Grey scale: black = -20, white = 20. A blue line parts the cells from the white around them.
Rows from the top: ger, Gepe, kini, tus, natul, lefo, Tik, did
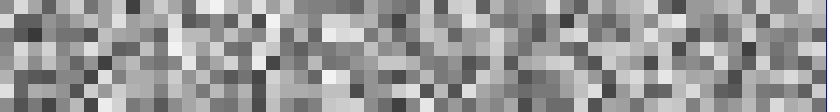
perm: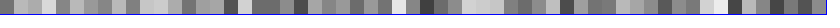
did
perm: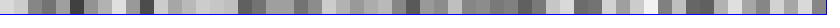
tus
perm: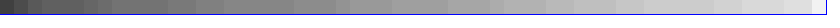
tus
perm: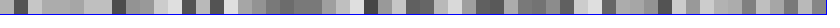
Tik
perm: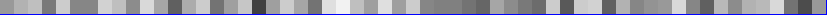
ger
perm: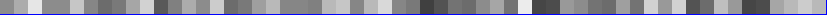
did

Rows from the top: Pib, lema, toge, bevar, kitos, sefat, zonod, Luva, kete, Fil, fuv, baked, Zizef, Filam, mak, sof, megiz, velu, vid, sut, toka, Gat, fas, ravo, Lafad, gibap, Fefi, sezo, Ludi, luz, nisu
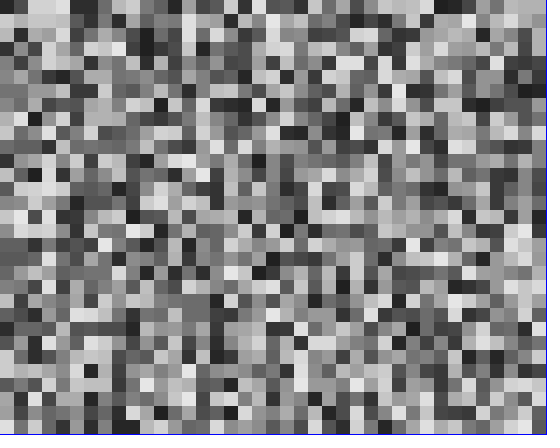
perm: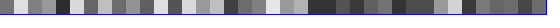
fuv
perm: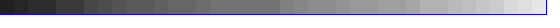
vid
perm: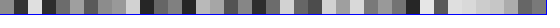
nisu

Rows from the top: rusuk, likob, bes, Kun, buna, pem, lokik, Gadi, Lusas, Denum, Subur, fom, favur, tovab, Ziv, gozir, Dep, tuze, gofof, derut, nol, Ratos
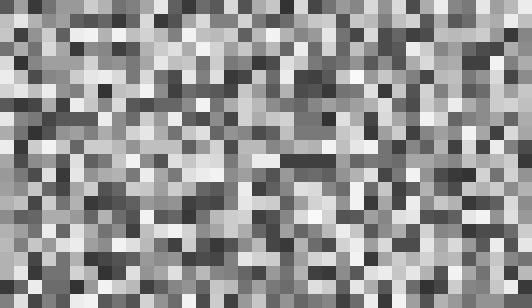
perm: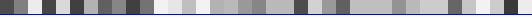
Subur
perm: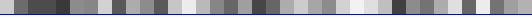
Dep
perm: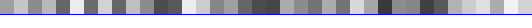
Kun
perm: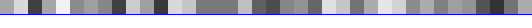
Denum

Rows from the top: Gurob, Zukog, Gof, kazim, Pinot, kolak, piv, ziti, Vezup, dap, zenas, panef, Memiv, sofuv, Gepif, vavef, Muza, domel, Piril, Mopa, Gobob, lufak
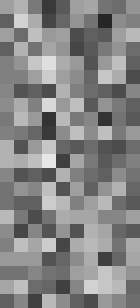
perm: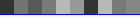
Vezup
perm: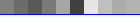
panef

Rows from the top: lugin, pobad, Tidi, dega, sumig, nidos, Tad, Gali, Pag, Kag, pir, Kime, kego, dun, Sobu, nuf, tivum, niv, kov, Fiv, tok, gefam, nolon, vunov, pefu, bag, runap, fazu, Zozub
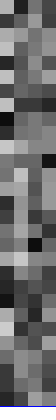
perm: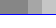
pir
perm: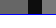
Pag
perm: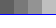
dega
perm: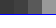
nuf
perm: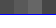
Tad
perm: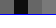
Pag

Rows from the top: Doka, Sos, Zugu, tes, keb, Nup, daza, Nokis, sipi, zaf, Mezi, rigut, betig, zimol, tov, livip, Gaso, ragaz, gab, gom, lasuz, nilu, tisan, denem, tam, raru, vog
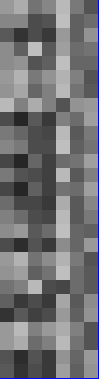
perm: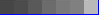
livip
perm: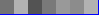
gab
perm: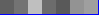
gom
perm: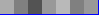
denem
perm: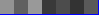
Zugu

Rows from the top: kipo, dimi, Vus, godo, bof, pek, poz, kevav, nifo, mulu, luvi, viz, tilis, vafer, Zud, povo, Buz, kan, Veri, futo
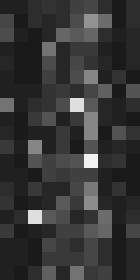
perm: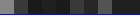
nifo
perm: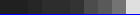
kevav
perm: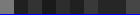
vafer
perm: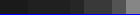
nifo
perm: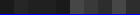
kan

